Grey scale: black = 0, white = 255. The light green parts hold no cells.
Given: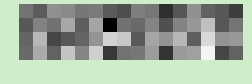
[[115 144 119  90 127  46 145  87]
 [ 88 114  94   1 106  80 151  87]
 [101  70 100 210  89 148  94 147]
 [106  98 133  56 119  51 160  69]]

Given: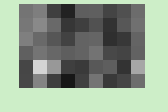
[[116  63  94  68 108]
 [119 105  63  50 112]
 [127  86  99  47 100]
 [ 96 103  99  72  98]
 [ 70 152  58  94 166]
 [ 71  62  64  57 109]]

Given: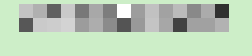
[[195  96 120 125 157 162 137  48]
 [ 87 205 156 139 153 167 161 178]]

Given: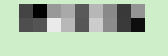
[[ 68 152  89 137 148]
 [ 78 234  86 140  14]]

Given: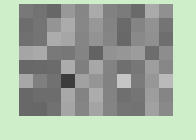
[[120 103 134 129 106 144]
 [109 148 135 131 132 116]
 [112 172 133 133 137 110]
 [165 121 132 146 156 141]
 [104 107 127 131 119 135]
 [167 113 161 130 123 186]
 [104 109 131 131 117 133]
 [104 113 133 132 115 137]]

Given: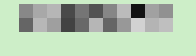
[[136 182 117 134  18 145]
 [101 159 104 101 210 191]]

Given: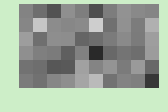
[[131  82 126 125 137]
 [134 140 138 112 124]
 [157 142 101 123 123]
 [143 123 129 104 110]
 [114  87 161 148 154]
 [123 134 165 114 127]]
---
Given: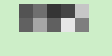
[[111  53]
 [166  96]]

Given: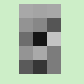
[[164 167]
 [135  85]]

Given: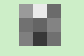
[[234 107]
 [100 131]]

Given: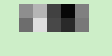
[[181  65]
 [222  72]]

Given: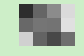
[[101 139]
 [117 115]]

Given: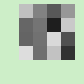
[[130  88]
 [116  30]]

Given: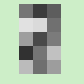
[[ 60  93]
 [218 112]]

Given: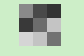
[[ 73  51]
 [108 196]]
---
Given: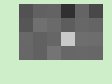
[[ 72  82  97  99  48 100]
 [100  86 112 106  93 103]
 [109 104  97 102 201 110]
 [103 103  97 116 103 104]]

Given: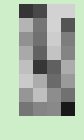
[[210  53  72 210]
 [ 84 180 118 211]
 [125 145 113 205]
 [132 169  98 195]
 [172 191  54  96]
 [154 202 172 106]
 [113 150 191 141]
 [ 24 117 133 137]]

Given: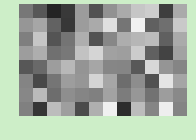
[[170 119  87  36  57 156  81 146 170 198 205  62]
 [201 150 166  98  55 156 170 224 117 241  96 111]
 [170 127 198  84 116 174  82 135 173 182 188  96]
 [162 157 174 112 120 194 213 161 158 204  96  67]
 [133  87 105 157 184 148 166 134 133  88 216 149]
 [165 132  72 117 157 150 212 166 109 141  81 228]
 [137 135 186 109 142 133 128 162 124 151 114 157]
 [132 128  53 188 158  75 175 240  44 188 133 238]]

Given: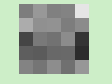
[[229 125 152 128 131]
 [139 172 144 146 125]
 [ 52  69 121 114 140]
 [ 44  94  91 104 105]
 [151 131 117 141 112]]

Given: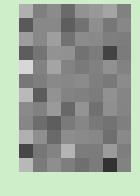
[[129 176 127 139 106 146 152 164]
 [135  89 136 136  94 114 142 119]
 [125 157 136 158 114 139 137 126]
 [123  93 116 146 145 114 124  67]
 [130 215 130 164 131 122 129 145]
 [139 119 126 137 135 139 127 121]
 [133 185  92 146 131 128 124 145]
 [132 138 129 154 104 147 113 143]
 [127 134 109  94 122 134 121 115]
 [137 176 143 106 141 138 135 111]
 [126  71 118 131 180 124 124 155]
 [130 184 123 142 126 111 123  50]]

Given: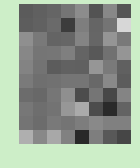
[[ 85  91  96 101 117 140  83 136]
 [215  93  97 106  60 126 101 116]
 [121 143 121 100 102 132 102 149]
 [149 135 117 118 127 100  88 113]
 [ 96 131 115  92  97  96 150 122]
 [ 92 122 111 113 117 117 104 137]
 [132 108 104 118 143  76 117  71]
 [ 99 119 110 115 151 170  76  42]
 [128 116 108 121 116 125 137 128]
 [ 70 175 136 168 129  41 126  88]]

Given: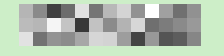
[[145 181 138  64 108 225 117 184 212 146 255 160 112]
 [153 187 182 245 196  56 194 139 179 215 111 124 138]
 [134 226 114 147 140 167 214 211 157  68 152  84  93]]

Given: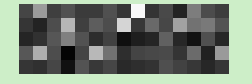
[[ 61  69 155  63  81  59  59  80  54 248  52  73  35 125  76]
 [ 83  53  35  77 182  63  93  77 213  55 105  71 162 114 121]
 [ 39  37  49  86 128  82  45  65  15  30  37  97  39  18  80]
 [154  87 174  77   4  68 184 113  46  68  72  74  52 107  33]
 [ 54  53  48  70  17  83  56  70  41  46  51  79  66  55  39]]
